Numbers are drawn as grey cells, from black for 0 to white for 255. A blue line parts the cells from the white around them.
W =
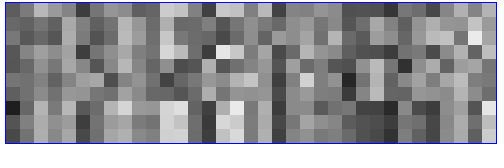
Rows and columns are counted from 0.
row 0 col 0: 93
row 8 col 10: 115
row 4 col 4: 167
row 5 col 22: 127
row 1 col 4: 169
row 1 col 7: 115
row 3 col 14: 61
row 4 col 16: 112
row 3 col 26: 79
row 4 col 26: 186
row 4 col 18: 151
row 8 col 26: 77
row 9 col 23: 127
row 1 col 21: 152
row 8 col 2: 172
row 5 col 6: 167
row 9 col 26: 73
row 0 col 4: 132
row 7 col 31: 141
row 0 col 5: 61
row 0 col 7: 149
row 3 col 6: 117
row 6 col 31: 139
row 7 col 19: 60
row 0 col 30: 72
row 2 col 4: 173
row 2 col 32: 117
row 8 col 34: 189
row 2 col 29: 152
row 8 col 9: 123
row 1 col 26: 168
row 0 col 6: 117
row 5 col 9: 147
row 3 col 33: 99
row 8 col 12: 195
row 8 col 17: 124
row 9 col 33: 95
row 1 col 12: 105

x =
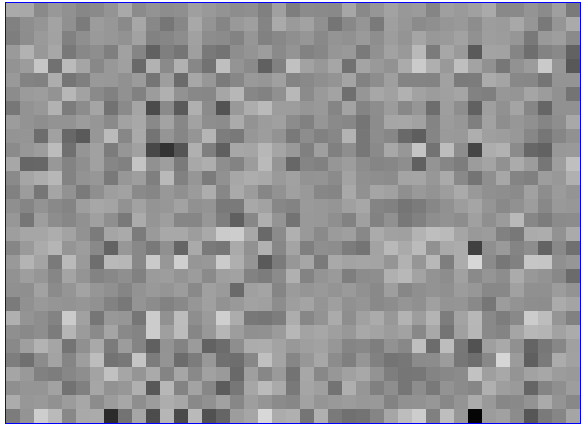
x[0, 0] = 170
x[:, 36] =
[137, 168, 150, 133, 146, 136, 149, 164, 151, 152, 139, 171, 132, 139, 145, 185, 120, 132, 129, 171, 161, 147, 137, 165, 144, 155, 148, 154, 137, 140]
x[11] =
[167, 102, 103, 152, 131, 143, 161, 134, 129, 196, 145, 158, 122, 168, 174, 142, 131, 156, 186, 149, 103, 133, 129, 150, 157, 141, 133, 135, 142, 96, 148, 134, 125, 156, 164, 145, 171, 156, 118, 158, 191]
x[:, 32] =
[154, 153, 162, 154, 191, 123, 165, 142, 151, 153, 141, 125, 137, 170, 157, 141, 165, 172, 172, 161, 156, 149, 163, 160, 120, 119, 139, 139, 148, 151]
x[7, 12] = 90
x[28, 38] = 170
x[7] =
[119, 147, 152, 178, 124, 140, 165, 114, 138, 165, 75, 138, 90, 176, 139, 83, 153, 173, 186, 157, 157, 150, 153, 133, 163, 132, 141, 156, 136, 150, 109, 158, 142, 97, 159, 145, 164, 134, 102, 145, 145]
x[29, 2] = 206
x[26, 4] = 135
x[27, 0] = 143
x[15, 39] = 139
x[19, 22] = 148
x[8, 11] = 163
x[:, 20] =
[126, 154, 143, 148, 193, 132, 184, 157, 140, 121, 153, 103, 161, 160, 131, 115, 176, 164, 151, 176, 155, 158, 173, 183, 152, 134, 115, 121, 135, 176]
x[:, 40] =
[122, 170, 138, 98, 88, 148, 116, 145, 168, 145, 153, 191, 176, 148, 151, 140, 170, 112, 150, 107, 147, 164, 129, 171, 160, 161, 153, 157, 136, 165]
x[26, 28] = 118
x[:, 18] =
[128, 132, 129, 157, 96, 150, 130, 186, 156, 157, 183, 186, 169, 134, 162, 175, 105, 177, 90, 124, 164, 160, 118, 145, 173, 192, 135, 187, 149, 216]
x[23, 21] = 163
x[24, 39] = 135
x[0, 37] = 148
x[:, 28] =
[152, 151, 148, 153, 171, 132, 177, 136, 167, 105, 151, 142, 164, 143, 117, 120, 160, 170, 178, 184, 135, 149, 179, 162, 136, 119, 118, 118, 145, 189]
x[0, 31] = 159
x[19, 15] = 159
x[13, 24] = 169
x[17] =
[134, 154, 171, 181, 149, 157, 137, 99, 151, 136, 121, 144, 101, 170, 122, 118, 170, 145, 177, 135, 164, 127, 143, 141, 124, 116, 163, 185, 170, 187, 145, 169, 172, 65, 143, 154, 132, 141, 99, 137, 112]
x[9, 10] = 116
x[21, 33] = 137
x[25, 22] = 167
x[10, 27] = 168
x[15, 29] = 129
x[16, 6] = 123
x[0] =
[170, 168, 138, 152, 145, 135, 138, 148, 169, 139, 147, 141, 143, 159, 153, 147, 141, 143, 128, 160, 126, 139, 138, 137, 166, 137, 150, 162, 152, 155, 133, 159, 154, 160, 170, 137, 137, 148, 139, 159, 122]
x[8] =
[156, 147, 142, 147, 147, 156, 150, 138, 162, 168, 137, 163, 135, 162, 142, 140, 171, 147, 156, 160, 140, 129, 150, 138, 135, 117, 140, 166, 167, 162, 132, 156, 151, 127, 162, 142, 151, 144, 133, 142, 168]
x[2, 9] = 162

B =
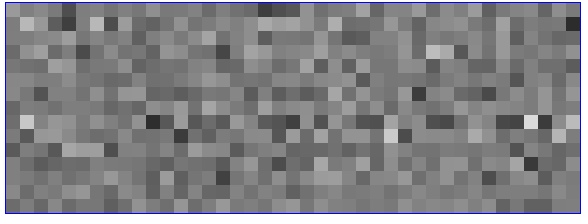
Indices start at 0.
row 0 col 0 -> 154
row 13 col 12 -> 101
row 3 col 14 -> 113
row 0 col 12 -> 122
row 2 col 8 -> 130
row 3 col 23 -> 129
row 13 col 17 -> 115
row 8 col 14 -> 108
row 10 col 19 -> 133
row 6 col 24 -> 113
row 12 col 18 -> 112
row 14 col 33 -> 128
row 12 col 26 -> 134
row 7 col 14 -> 165
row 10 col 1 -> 126
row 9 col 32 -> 131
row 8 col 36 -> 68
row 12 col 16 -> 118
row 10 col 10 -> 116
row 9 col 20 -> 155
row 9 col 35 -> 109
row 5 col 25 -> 90
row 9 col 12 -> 59
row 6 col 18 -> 128
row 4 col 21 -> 162
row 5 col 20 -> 136
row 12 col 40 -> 123
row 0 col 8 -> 128
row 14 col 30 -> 136
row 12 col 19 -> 142
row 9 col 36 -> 127
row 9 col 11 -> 121
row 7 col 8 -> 113
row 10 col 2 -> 117
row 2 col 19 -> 121
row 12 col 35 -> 111
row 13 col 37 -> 126
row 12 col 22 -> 155
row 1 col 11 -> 116
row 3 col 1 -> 145

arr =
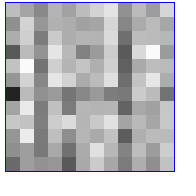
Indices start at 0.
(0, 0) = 189
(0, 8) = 145
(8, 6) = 201
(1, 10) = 186
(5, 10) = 230
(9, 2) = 122
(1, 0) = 144
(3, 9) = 217
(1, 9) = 171
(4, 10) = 189
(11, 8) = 123
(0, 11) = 214
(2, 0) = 173
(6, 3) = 155
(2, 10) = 186
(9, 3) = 190
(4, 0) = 194
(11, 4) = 89
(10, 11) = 205
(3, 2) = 147
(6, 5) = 136
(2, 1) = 207
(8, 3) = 204
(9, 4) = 142
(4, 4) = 180
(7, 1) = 234
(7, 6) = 180
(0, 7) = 228
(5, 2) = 135
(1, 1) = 211
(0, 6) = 211
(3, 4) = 184

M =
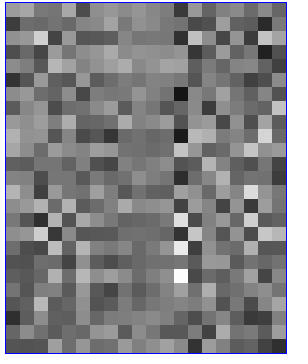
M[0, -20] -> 156
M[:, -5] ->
[129, 158, 71, 155, 102, 117, 161, 143, 72, 123, 106, 131, 178, 157, 68, 152, 85, 114, 151, 94, 104, 82, 134, 172, 129]
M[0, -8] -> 58
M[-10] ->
[120, 85, 48, 179, 83, 168, 141, 120, 99, 103, 107, 121, 223, 75, 129, 152, 103, 207, 90, 98]
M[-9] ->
[142, 150, 206, 56, 138, 86, 88, 89, 111, 113, 110, 102, 51, 198, 133, 85, 147, 76, 199, 183]
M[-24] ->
[61, 109, 105, 115, 105, 133, 137, 163, 121, 145, 137, 120, 115, 73, 80, 158, 97, 92, 42, 122]
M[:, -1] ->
[102, 122, 164, 81, 64, 139, 82, 194, 91, 105, 154, 68, 60, 119, 116, 98, 183, 87, 114, 136, 116, 165, 129, 157, 47]
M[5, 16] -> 98
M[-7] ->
[82, 81, 110, 107, 68, 144, 92, 77, 95, 105, 112, 113, 118, 90, 153, 151, 90, 114, 103, 114]
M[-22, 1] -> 105
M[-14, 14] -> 180
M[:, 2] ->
[121, 105, 208, 70, 88, 153, 109, 149, 157, 148, 108, 117, 77, 64, 178, 48, 206, 72, 110, 103, 127, 184, 141, 112, 85]
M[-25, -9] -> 125
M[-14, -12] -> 129
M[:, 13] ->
[152, 73, 192, 54, 94, 85, 137, 138, 147, 184, 150, 92, 109, 144, 156, 75, 198, 63, 90, 73, 112, 125, 77, 124, 51]
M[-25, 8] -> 139
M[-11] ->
[141, 153, 178, 107, 178, 91, 108, 129, 170, 137, 142, 150, 66, 156, 133, 68, 148, 58, 157, 116]
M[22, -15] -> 141
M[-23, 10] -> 120
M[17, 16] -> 107
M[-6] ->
[94, 88, 103, 177, 109, 183, 142, 158, 139, 108, 127, 143, 253, 73, 107, 94, 121, 161, 69, 136]
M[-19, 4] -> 141
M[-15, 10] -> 107
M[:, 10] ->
[135, 137, 120, 144, 147, 131, 129, 118, 138, 103, 107, 128, 126, 97, 142, 107, 110, 122, 112, 127, 109, 119, 138, 119, 143]
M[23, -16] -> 110
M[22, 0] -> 47
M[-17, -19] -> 143
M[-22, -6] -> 92
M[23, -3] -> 122
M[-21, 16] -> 132
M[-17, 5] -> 100
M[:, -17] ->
[117, 115, 68, 155, 182, 95, 100, 76, 126, 85, 155, 117, 118, 153, 107, 179, 56, 188, 107, 177, 129, 91, 96, 91, 159]

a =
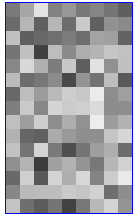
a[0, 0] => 122
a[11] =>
[143, 179, 61, 160, 178, 148, 120, 182, 209]
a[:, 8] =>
[95, 138, 98, 193, 192, 90, 159, 142, 178, 214, 108, 209, 233, 140, 148]
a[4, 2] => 176
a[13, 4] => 202
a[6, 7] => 141
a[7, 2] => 135
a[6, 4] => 206
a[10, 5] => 117
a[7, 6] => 218
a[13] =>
[135, 186, 188, 189, 202, 197, 209, 110, 140]
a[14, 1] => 111
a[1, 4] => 109
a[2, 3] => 112
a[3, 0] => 117
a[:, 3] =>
[130, 183, 112, 189, 124, 139, 185, 212, 141, 171, 122, 160, 211, 189, 117]
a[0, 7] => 117
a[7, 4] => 203
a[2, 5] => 110
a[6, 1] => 189
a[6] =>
[104, 189, 155, 185, 206, 199, 235, 141, 159]
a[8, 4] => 174
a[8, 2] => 206
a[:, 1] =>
[166, 182, 95, 192, 216, 108, 189, 201, 158, 102, 116, 179, 207, 186, 111]
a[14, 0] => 195
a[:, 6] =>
[133, 96, 163, 180, 225, 114, 235, 218, 237, 143, 158, 120, 132, 209, 184]
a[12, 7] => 204
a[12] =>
[105, 207, 88, 211, 174, 215, 132, 204, 233]
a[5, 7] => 189
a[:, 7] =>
[117, 145, 160, 197, 145, 189, 141, 140, 156, 196, 174, 182, 204, 110, 211]
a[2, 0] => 191
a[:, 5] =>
[121, 202, 110, 173, 94, 148, 199, 207, 145, 142, 117, 148, 215, 197, 120]
